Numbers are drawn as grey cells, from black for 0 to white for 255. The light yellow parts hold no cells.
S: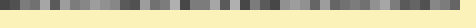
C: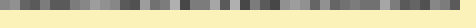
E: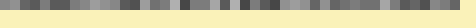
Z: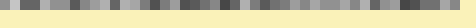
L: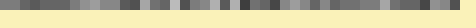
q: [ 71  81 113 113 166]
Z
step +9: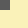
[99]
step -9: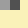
[148  72]

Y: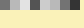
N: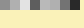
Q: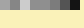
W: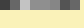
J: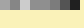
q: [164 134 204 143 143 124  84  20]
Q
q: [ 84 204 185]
Y
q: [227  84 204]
Y
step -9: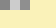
[125 195 134]
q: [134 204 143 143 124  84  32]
J

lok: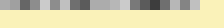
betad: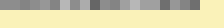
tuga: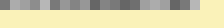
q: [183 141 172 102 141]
betad
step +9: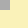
[181]
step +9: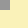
[160]
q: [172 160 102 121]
tuga

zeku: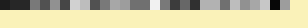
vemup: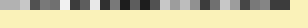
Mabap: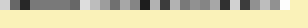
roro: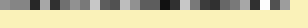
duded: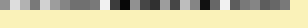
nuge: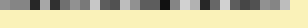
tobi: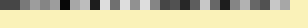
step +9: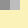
[154 198]
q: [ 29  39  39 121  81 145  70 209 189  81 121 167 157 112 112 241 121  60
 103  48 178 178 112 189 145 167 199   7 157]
zeku

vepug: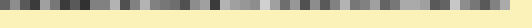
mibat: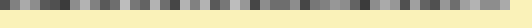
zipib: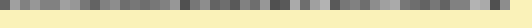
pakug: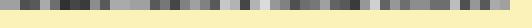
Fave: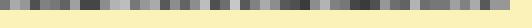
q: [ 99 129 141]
zipib
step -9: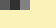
[ 80  40 120]
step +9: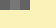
[108 128 108]
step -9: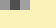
[142  71 151]
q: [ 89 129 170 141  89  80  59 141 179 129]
Fave

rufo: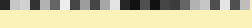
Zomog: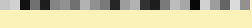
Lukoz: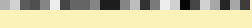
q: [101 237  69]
rufo
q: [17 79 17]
rufo
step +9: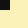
[26]
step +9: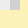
[246 218]
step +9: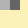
[187 110]
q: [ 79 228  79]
rufo
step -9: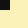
[8]

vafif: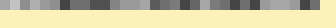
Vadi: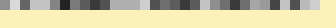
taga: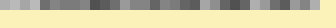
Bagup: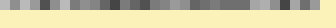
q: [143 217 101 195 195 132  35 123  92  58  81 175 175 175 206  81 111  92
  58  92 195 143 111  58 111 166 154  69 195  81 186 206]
Vadi
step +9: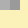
[184 163]
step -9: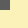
[83]
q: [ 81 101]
taga
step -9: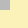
[177]
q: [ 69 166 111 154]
Bagup
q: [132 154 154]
vafif

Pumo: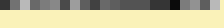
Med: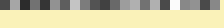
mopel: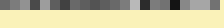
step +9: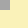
[175]
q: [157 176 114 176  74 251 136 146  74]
Med
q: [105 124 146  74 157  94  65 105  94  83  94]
mopel
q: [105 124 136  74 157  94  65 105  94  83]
Pumo
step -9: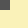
[74]
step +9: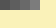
[ 92 103 114 133]
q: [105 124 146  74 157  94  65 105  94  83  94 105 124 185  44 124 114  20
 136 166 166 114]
mopel

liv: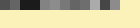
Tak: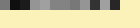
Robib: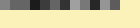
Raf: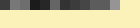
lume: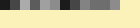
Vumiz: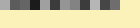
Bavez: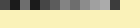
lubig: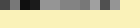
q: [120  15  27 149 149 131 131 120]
lubig
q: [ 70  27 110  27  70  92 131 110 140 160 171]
Bavez
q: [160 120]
Robib
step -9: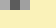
[162  83 151]
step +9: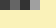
[ 69 110  60 169]
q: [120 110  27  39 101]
Raf

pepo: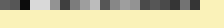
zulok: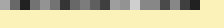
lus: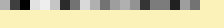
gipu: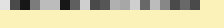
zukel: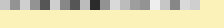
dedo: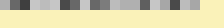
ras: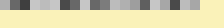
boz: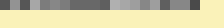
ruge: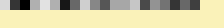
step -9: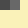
[65 95]
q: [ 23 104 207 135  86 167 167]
ruge
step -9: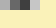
[167  95  54 189]

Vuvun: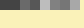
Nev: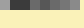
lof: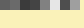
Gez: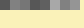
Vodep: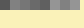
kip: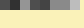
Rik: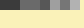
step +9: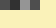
[ 87  58 158  87]
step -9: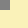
[120]
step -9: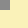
[129]
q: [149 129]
Vodep
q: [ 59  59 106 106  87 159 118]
Rik
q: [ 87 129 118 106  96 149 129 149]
Vodep

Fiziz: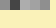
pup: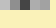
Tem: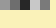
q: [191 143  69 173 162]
pup
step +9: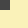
[78]

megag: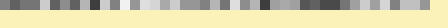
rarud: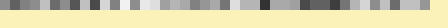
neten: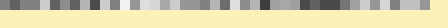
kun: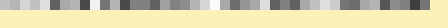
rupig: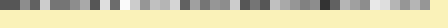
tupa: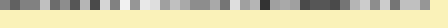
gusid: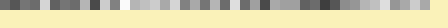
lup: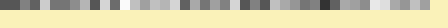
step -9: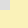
[213]
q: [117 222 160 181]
tupa
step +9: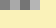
[138 178 126 190]

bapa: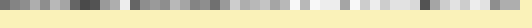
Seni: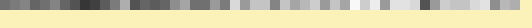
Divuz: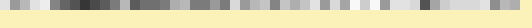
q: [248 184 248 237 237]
bapa
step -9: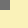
[103]
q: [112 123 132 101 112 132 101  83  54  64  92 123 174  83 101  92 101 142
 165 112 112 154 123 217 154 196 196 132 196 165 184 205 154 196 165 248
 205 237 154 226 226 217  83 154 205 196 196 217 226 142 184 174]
Seni
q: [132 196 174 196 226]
Divuz
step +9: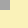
[174]
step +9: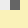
[246 110]
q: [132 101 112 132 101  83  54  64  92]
Seni

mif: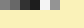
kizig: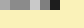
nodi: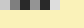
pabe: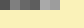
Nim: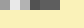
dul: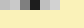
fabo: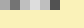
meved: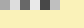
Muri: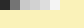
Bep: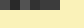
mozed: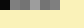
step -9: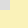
[212]
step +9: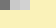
[125 210 219]
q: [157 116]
mozed
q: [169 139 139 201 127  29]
kizig
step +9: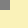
[136]
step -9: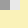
[148 224]
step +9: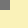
[125]

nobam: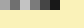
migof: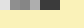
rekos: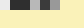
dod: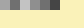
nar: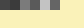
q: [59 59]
migof
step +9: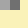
[174 121]
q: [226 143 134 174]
migof
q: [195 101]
nar
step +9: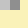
[204 152]
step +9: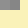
[152 143]
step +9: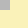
[193]

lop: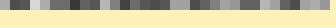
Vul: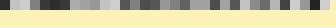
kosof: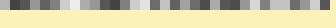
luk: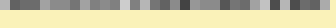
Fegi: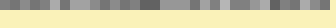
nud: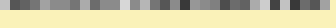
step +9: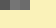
[ 95 126 117]
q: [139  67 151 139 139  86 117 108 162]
luk
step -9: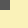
[77]
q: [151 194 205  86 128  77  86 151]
Vul
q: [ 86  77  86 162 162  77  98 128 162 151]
lop

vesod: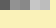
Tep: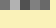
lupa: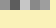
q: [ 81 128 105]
Tep
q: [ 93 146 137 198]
vesod
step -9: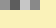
[137  84 189 128]
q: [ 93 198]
lupa
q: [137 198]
vesod
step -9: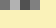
[107 169  72 119]
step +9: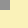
[155]

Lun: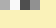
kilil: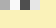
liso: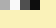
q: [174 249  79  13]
liso
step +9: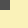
[88]

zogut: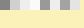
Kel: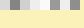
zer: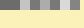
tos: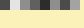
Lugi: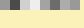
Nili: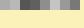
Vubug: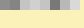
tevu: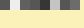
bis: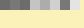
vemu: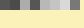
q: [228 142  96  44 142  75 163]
tos
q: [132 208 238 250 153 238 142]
Kel
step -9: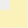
[229]
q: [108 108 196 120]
zer
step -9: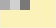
[163 199 111]
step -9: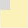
[208]

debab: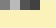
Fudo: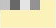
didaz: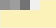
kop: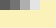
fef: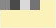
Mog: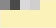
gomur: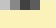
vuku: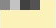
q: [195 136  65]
gomur
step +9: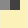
[145  74]
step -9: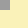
[148]
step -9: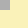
[166]
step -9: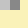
[186 127]

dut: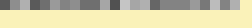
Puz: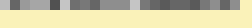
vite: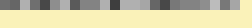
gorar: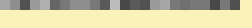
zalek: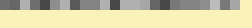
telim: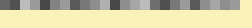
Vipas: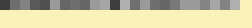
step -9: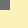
[102]
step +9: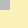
[197]
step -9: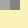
[157 122]

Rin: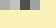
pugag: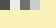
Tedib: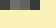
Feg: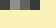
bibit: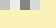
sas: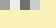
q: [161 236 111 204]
sas
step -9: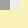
[152 227]

